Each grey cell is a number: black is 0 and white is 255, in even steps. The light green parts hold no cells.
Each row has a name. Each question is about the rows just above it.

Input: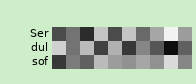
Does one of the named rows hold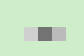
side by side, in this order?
yes
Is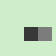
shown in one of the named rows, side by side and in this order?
yes

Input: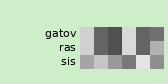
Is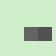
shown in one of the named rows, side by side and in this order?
yes
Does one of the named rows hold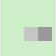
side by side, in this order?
yes
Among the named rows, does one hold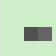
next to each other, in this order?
no
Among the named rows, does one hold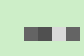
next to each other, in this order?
yes
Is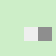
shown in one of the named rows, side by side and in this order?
no

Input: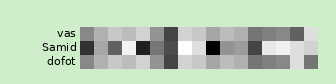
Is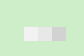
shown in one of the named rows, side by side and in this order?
no
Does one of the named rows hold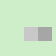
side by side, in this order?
yes
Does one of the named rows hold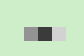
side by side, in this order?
no
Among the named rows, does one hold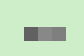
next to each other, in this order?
no
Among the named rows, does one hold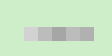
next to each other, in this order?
no
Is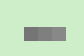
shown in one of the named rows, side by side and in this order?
yes
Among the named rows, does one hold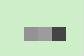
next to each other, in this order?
yes

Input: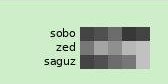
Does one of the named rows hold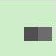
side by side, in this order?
yes
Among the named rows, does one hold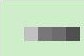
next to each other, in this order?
no
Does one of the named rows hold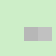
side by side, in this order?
yes
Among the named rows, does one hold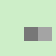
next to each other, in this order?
yes
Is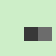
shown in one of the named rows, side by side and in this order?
no
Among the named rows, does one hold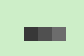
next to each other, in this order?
no

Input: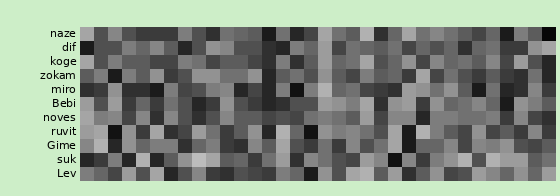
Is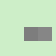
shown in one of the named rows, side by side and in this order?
yes
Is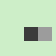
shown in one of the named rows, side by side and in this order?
no
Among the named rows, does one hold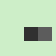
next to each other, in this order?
yes
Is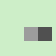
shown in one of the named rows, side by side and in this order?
yes
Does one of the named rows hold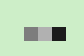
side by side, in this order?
no

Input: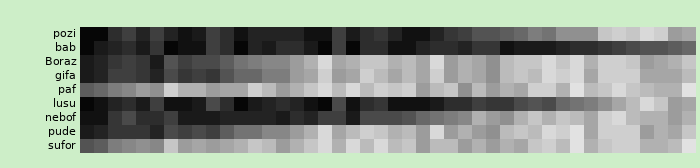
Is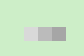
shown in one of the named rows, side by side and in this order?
no
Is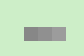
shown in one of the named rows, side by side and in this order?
no
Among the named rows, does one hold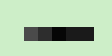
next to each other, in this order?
no
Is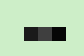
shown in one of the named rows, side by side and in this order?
no
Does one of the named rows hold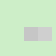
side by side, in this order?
yes
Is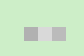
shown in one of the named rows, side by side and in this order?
yes

